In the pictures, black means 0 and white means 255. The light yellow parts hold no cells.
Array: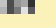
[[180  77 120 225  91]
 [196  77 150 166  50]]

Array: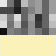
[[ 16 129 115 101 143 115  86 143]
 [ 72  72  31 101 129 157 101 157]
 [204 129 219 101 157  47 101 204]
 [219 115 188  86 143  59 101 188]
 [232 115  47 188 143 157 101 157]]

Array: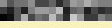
[[  4  16  85 172  71 114  99 187 114  44 200 156  59  59 127  99]
 [ 59  31  85  31 127 156 156 142 187  31  99 114  31  71  44  59]
 [142  85 114 114 142  71  71  99  44  85 156 142 172 142 127 127]]

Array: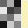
[[ 20 203 132]
 [102 173  20]
 [145 116 216]
 [231  61  88]]

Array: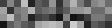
[[ 20  92 121  92  76 163 178 190 178  64 204 163  35  92  76  50]
 [ 64 133  76 190  35  92  76 149  50 121 178 121  76 133 149 108]
 [149 190 108 133  35  64  76  50  20 133  20  35  64 121 121  92]
 [163  50 121 133 178  92 108 121  64  92 149 149 163 108 108 149]]

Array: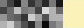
[[ 66 106 191 121 134  66 218 178 106]
 [121  66  25 134  52  94  40 121  25]
 [148 106  94  52 205 163  81 178 178]
 [178 205 134  81  40 134  11 121 148]]

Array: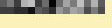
[[ 61  61  45  45  18  92  77  45 150 123 164 150  77 123  77]
 [ 92 123  61 178 192  61 108   6 108 164 123 192 108 178  92]]

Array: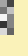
[[ 53 132]
 [116 192]
 [164  69]
 [217 100]
 [244 132]]
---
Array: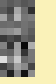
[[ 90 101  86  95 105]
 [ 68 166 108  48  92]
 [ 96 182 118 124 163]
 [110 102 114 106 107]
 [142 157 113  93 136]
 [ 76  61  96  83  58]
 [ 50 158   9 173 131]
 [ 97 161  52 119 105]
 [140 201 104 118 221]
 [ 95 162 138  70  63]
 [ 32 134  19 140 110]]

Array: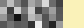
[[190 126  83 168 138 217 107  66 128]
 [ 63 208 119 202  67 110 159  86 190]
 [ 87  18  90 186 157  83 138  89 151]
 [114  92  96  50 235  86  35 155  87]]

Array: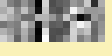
[[129 109 147 112   2 212  78  92 102 153 135 202  45 173 188]
 [195 136 192 133  16 199  88  79 118 244 188 152 152 157 171]
 [174 147 110 108 182 182 152 110 198 121  11  52 156 134 200]
 [136 126 200 155  20 157  92  98  76 203 243 215 109 145 117]
 [154 122 175 125   2 224  80  77  92 211 171 193 102 148 177]
 [177  99 167 112   8 251  77  93 143 207 126 156 109 170 208]]

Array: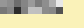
[[141 109 133 154 123 142 175 232 150]
 [134  43 129 192 191 139 135  82 119]]

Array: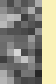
[[ 75 119  84 102 170 118]
 [112  94 116 172  90 143]
 [188 180  61  97 143 170]
 [149  78 106  85  72 185]
 [ 81  81  72  62 142  95]
 [112  99  99 154  92 112]
 [139 106 105 129  86 107]
 [162 215  72 101  54 110]
 [ 94 153 195 148  66  63]
 [103  99 104 131  97 112]
 [121  63 117 115  37 172]
 [159  91  70  76  64 180]]

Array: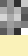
[[150  46 201 100]
 [146 183 101 175]
 [171 206  84 213]
 [156 140 126 130]
 [142  47 254  89]]

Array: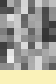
[[174 133 213 113 207 158 190  59]
 [ 78 154 217  92 159  73 141  82]
 [224 202 100 168 163  76 144 156]
 [179 204 107 160 170  77  60 158]
 [ 77 192 180 102 158  54  97 125]
 [126 202 143 126 144  52  60 146]
 [ 95 141 219  93 207 127 187  62]
 [226 137 171 150 144 167 184  70]
 [237 148 132 171 215 162 144  96]
 [144 191 100 174 215 138  93 140]]

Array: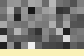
[[149 151 114 167 160 106 184 115 104  82 126 106]
 [182  78 150  23 126 158 167  52  62 135 147 125]
 [150  35 145 123 146 127 139  93 141  96  78 103]
 [127 119 114 146 124 121 174  98 163  84  82 168]
 [106 180 132  80  51 136 111 185  31 113 123  44]
 [ 91  99  95  86  77 128  84  90 219 124 115 203]
 [143  51 134 239 103  72  70  65  43  95  79  32]]

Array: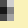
[[207  77]
 [130  23]
 [164  72]]
